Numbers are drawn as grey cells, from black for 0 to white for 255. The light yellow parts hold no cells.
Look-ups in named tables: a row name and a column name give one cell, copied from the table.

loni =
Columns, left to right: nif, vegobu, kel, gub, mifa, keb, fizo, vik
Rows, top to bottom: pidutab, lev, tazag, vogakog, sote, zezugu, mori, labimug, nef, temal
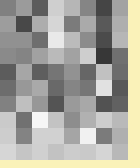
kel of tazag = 110
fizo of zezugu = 225
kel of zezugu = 169
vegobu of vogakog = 132
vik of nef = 175
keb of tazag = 140
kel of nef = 209
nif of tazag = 145
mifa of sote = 146
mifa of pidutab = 182
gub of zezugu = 105
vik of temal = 184
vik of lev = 174
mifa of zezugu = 133

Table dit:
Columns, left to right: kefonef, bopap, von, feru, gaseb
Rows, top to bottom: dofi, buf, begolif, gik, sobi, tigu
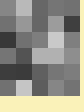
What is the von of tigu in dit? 93
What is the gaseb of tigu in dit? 115
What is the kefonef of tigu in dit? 113
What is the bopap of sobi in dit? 59
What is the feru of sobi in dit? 118
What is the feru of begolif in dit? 201
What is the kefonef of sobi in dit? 61
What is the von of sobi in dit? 96
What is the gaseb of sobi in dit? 125
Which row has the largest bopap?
tigu

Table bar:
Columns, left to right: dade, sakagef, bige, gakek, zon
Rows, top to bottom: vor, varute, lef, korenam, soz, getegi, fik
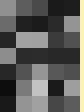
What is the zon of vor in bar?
29
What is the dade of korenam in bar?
141
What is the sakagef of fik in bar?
148
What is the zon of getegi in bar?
158
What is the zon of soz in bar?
79
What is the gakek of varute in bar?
42
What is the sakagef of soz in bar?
83
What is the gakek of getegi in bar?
26
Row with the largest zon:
getegi

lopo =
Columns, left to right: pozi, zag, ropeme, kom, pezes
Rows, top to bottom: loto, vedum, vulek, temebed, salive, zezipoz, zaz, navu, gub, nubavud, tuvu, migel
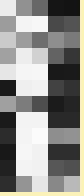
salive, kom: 25
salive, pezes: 26
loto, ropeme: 103
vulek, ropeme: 110
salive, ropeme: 246
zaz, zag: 124
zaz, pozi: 160
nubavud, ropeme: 241
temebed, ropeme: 209
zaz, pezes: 36
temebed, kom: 99
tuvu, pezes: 80
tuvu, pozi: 33
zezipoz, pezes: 50

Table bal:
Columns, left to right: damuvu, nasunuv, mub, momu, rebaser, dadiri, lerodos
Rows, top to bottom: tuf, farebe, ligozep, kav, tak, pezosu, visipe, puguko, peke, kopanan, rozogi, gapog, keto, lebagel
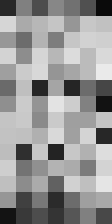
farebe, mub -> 183
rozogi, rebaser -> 171
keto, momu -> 43
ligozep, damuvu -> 151
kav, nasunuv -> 141
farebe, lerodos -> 193
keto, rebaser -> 108
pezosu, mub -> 37
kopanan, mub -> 199
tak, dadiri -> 187
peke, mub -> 176
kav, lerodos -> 217
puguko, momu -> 202
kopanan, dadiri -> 177
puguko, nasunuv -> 201
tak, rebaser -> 166

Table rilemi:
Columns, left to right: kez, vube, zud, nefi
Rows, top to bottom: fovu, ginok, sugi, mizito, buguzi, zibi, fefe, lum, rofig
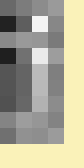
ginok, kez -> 34
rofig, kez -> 112
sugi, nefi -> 122
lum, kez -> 132
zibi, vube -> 100
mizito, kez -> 31
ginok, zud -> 244
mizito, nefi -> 157
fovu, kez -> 105
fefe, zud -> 178
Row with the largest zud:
ginok

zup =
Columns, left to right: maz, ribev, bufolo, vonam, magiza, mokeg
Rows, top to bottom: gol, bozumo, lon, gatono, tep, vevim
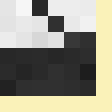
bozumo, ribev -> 233
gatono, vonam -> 39
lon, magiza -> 56
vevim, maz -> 34
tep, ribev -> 37
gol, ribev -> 246
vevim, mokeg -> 42
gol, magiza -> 237
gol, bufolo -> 41
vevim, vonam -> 48
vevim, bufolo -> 48
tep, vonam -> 48
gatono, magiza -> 42
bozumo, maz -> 227
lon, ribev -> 228
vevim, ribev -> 47
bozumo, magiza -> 233
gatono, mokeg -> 45

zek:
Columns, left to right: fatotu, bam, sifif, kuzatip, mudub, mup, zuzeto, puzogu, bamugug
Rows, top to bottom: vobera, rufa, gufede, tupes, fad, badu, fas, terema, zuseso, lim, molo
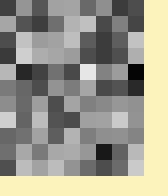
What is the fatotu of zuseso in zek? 102
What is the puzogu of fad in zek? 156
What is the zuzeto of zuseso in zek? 143
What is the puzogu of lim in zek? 99
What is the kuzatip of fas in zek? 78
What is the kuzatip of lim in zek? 169
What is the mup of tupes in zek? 76
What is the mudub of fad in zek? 73
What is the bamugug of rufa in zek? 69
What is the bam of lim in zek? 168
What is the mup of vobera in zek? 105
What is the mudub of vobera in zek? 165
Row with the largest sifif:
terema

